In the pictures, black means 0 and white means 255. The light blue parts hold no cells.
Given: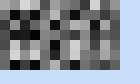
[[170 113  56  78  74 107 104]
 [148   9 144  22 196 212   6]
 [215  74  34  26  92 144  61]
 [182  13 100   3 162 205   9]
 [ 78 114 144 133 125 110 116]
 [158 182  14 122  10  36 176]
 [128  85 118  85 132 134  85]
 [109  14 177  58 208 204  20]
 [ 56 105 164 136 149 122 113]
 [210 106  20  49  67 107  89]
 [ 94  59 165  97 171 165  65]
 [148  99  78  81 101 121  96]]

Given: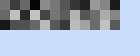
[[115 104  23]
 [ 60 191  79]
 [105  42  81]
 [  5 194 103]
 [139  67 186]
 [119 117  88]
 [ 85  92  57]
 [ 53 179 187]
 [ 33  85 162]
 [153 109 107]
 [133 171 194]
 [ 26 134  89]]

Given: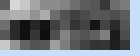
[[ 93 165 111  87 199]
 [216 177  42  42 147]
 [200 175  16  17 100]
 [165 146  37  54  82]
 [140 171  19  14  87]
 [140 108  64  78 158]
 [131  82  87 131 125]
 [110  65  52  94  86]
 [ 93  75  66  84  66]
 [ 86  87  21  95  51]
 [ 56  85  67 127  53]
 [108  78  42  28  30]
 [123  91  84  76  53]]

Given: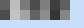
[[ 96  76]
 [189 194]
 [122 163]
 [ 76  99]
 [127 141]
 [ 62  53]
 [ 95 134]]

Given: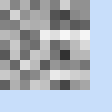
[[191 106 131 185 129  88 163 201  96]
 [133 211 127 174 201 194 104 183 176]
 [176 146 182  98 128 109 219 117 139]
 [112 171 174 124 110 199 187 137 203]
 [161 164 179 238 197 187  90 180 193]
 [128  83  94 222 105 118 150 233 116]
 [208  68 125 246 137  49 132 222  70]
 [146 136  90 224 187 181 141 207 150]
 [145 146  99 245 217 184 117 199 166]]

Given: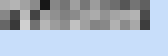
[[171 135 102]
 [180  74  57]
 [162 186 208]
 [139  67 113]
 [ 23 161 182]
 [135 144 156]
 [117 129 141]
 [159 139 193]
 [119 161 160]
 [156 171 132]
 [122 147 136]
 [110 164 177]
 [ 86 170 139]
 [116 179 168]
 [ 96  75  61]]

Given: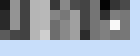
[[ 22  42  42  91]
 [148 148 148  70]
 [ 66  66  66  66]
 [181 181 181 181]
 [184 184 184 207]
 [ 55 133 110 109]
 [137 120 137 137]
 [ 75 160 160 160]
 [ 68  68  68  43]
 [117 117 117 117]
 [  4  46 128 128]
 [ 52 126 249 117]
 [ 74 119 119 119]]

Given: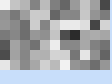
[[241 148 151 122  88  76 230]
 [196 121 138 135 163 162 177]
 [181 158 111 110 136 134 138]
 [131 203 205 151 114 179 167]
 [187 201 132 144 186 177 208]
 [127 102 205 196 236 211 186]
 [102 136 233  77 136 209 242]
 [154 134 234  43 136 118 148]
 [196 199 222 167 168 229 139]
 [160 148  69 172 129 144 110]
 [ 72 124 211 166 115 100 150]]
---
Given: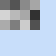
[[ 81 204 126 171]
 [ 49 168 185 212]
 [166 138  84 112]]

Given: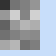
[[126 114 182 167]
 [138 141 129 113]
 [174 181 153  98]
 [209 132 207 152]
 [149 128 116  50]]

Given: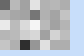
[[174 174 224 150  46 176 197]
 [189 211 161 215 207 186 182]
 [180 162 185 245 218 187 234]
 [195 164 177 118 163 167 179]
 [174 183 178 227 162 185 104]]

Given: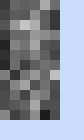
[[ 76  28 141  85  64 133]
 [ 80  78 166  99  87  76]
 [ 73 123 138  70 108  75]
 [ 78 114  81 161 133  69]
 [191 106 151 115  53 125]
 [104 112  94  63 108  40]
 [ 68  95 129 100 107  48]
 [ 78  86 164 116 131  36]
 [125 140 151 105 104  59]
 [ 55  94 174 197 152  86]
 [ 57  93 142  88  91  68]
 [110 171 101  96 102  58]]

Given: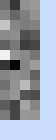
[[149 151  70 121]
 [133 164  68  92]
 [ 77  85 151 135]
 [127 187 146 112]
 [ 98 137 141 133]
 [155 134   6  52]
 [117 136 147 240]
 [ 69  61 120  96]
 [ 90  79 143 139]
 [129 124 134 196]
 [146 127 103 134]
 [153 145  56 111]]

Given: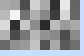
[[110  91 169  83 195 154 144 106]
 [137  76 137 146 183 119  74 178]
 [169 155 187  41 140 199  47 217]
 [103 215  61 136 175 115 244 185]
 [101 232  49 171 210  77 163 171]]

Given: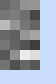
[[ 88 103  81 115]
 [221 236 144  88]
 [ 61  84  98 119]
 [165 150  96 104]
 [101 118 148 187]
 [ 70 111 125 119]
 [149 147 117 104]]
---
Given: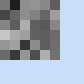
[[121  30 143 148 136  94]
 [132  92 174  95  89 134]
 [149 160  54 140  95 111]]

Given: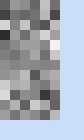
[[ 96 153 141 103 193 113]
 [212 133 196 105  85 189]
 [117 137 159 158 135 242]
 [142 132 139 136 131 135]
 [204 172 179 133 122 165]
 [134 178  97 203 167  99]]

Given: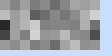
[[157 133 159 125 138 109 134 165 159 171]
 [ 39 159 180 203 129 132 133 128 176 112]
 [153 141 166 126 138 108 163 188 143 148]]

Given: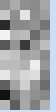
[[145 171 143 138 166]
 [ 42 138 138 146 118]
 [ 87 149  58 151 190]
 [187 187 178 236 150]
 [ 95 164 207 150 108]
 [182  93 168 127 177]]

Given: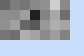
[[102 126 118 136 144 207 137]
 [144 161 103  88 152 174 164]]

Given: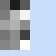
[[113  29  89]
 [162 178 139]
 [134 145 255]]
